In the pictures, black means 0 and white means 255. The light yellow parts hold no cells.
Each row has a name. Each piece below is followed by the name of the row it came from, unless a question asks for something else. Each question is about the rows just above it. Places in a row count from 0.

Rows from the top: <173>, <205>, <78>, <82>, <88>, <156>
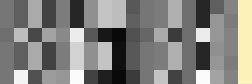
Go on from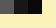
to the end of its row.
|  80 | 102 | 170 |  59 | 110 | 236 | 150 | 131 |
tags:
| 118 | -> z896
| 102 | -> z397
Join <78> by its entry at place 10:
z397
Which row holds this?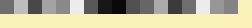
<78>
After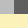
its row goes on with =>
| 118 | 124 | 176 | 110 |  38 | 150 | 124 |
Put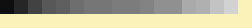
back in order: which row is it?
<82>

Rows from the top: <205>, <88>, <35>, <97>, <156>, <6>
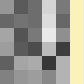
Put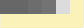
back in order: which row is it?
<88>
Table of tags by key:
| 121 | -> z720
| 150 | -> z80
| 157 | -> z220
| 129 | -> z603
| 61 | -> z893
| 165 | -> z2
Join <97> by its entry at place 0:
z220
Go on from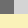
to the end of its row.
| 121 |
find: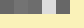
<88>
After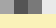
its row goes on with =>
| 143 |

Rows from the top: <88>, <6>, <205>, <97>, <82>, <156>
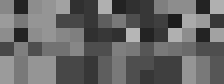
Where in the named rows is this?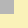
<205>, 9
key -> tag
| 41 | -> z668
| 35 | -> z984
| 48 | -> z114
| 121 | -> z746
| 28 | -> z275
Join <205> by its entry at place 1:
z984
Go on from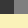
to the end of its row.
| 141 | 141 |  35 | 176 |
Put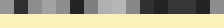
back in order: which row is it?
<205>
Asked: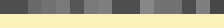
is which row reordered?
<97>
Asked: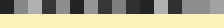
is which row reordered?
<88>

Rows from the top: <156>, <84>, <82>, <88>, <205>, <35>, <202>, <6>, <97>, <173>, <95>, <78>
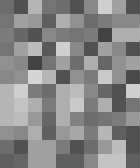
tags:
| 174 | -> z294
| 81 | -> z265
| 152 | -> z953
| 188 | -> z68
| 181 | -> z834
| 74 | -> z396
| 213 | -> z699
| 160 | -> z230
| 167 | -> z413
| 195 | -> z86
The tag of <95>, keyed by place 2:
z230
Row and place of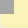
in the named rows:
<173>, 5
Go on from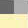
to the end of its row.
| 130 | 109 | 116 | 123 | 152 |
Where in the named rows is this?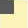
<88>, 3
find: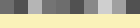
<156>
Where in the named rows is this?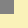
<97>, 5
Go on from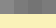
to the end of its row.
|  66 | 174 | 174 |

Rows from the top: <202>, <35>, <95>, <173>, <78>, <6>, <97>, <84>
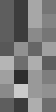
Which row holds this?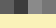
<95>
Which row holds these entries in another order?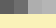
<78>

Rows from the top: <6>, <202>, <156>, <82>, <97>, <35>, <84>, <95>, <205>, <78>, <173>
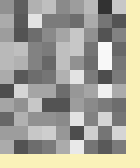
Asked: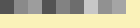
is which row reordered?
<156>
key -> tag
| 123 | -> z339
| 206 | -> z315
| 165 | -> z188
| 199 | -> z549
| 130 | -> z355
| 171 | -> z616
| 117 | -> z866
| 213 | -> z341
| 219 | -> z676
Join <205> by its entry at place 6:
z355
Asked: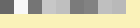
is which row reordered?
<82>
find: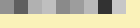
<6>
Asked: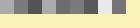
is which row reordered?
<173>
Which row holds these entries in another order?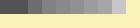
<156>
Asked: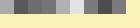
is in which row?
<35>

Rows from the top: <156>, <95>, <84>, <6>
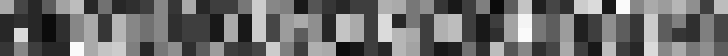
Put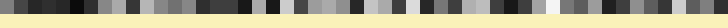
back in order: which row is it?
<95>
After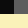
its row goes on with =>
| 196 |  32 |  70 |  47 | 204 | 219 |  24 | 250 | 135 | 170 | 156 | 182 | 143 |  62 | 189 |
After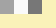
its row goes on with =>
|  93 | 156 |  32 |  62 | 143 |  93 |  54 | 204 |  93 |  54 |  47 | 127 |  70 |
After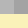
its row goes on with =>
|  62 |  24 |  32 | 113 |  47 | 189 |  85 | 135 |  47 |  70 | 170 |  62 |  24 | 189 |  62 |  39 | 219 | 135 | 170 | 119 | 143 |  93 |
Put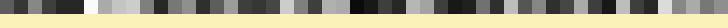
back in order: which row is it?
<6>

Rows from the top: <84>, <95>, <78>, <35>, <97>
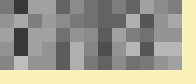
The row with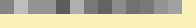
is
<97>
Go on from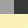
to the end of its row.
| 161 | 161 | 113 | 147 | 139 |  92 | 161 | 126 | 113 | 147 | 147 |
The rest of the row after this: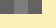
| 161 | 139 | 126 |
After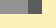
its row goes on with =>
| 175 | 120 |  99 | 139 | 113 | 120 | 147 | 161 |
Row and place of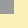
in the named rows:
<95>, 3

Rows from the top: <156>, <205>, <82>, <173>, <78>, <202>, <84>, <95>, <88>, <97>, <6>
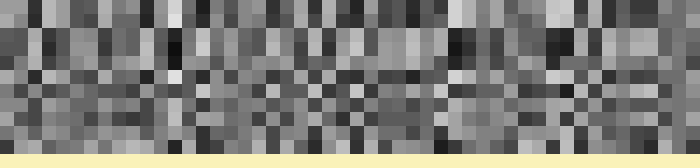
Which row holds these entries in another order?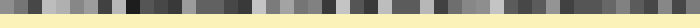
<84>
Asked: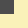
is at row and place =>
<88>, 13

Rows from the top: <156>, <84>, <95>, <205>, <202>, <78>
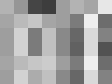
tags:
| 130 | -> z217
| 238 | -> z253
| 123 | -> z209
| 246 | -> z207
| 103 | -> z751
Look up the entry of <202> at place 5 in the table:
z209
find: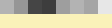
<156>
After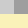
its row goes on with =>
| 123 | 238 | 109 |
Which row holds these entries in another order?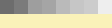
<202>
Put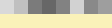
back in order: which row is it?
<95>

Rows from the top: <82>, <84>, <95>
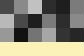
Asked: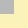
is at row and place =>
<84>, 0
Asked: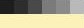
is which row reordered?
<84>
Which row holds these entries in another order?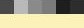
<84>

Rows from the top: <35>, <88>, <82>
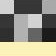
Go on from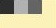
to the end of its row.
| 27 |
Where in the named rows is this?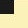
<82>, 3
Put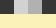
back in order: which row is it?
<88>
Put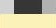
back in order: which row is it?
<88>
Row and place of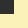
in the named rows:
<82>, 0

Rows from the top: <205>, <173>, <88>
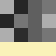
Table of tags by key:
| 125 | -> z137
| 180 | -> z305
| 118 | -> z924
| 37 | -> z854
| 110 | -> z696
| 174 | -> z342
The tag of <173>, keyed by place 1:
z924
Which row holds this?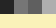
<173>
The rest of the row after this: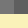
| 174 |
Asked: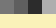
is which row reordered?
<88>
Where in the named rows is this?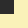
<88>, 1
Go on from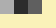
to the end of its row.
| 118 |
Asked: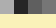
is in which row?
<205>

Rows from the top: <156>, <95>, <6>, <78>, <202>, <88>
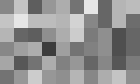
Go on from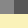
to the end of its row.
| 123 |
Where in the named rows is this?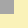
<202>, 0
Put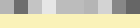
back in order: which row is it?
<95>
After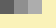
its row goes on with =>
| 204 | 123 | 143 |  79 | 102 |
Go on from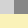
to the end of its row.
| 102 | 181 | 109 |

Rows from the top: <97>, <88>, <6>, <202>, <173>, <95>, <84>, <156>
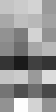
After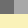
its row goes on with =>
| 184 |
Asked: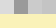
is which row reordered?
<95>
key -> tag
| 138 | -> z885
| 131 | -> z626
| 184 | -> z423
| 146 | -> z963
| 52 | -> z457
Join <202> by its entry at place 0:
z885

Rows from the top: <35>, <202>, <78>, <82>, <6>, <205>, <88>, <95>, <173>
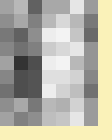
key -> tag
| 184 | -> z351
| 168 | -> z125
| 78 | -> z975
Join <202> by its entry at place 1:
z125
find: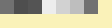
<88>
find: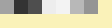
<6>
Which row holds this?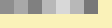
<202>
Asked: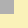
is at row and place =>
<95>, 4

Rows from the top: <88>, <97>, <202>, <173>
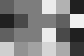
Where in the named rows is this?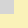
<173>, 3
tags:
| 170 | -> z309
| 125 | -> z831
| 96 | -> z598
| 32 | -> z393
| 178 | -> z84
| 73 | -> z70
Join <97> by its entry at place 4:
z598
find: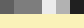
<88>
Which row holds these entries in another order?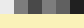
<202>

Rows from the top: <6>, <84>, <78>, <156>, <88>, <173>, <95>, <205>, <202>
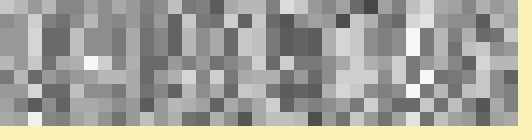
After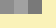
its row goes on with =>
| 206 | 141 | 106 | 106 | 199 | 114 | 191 | 128 |  86 | 169 | 128 |
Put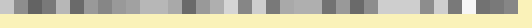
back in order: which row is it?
<173>
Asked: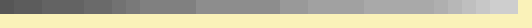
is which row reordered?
<205>
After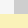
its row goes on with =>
| 134 | 175 | 106 | 106 | 153 | 128 | 153 | 114 | 134 | 153 | 206 | 106 | 206 | 121 | 121 | 141 | 169 | 206 | 175 | 161 | 206 | 121 | 153 | 175 | 134 |  99 | 213 | 183 | 183 |
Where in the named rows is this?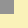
<202>, 7

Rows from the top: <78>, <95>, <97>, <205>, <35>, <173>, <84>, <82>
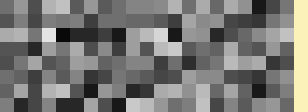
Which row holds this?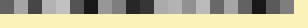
<84>
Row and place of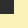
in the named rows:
<35>, 13
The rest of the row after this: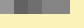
|  62 | 111 |  46 |  98 | 118 | 186 | 158 | 171 |  54 |  78 |

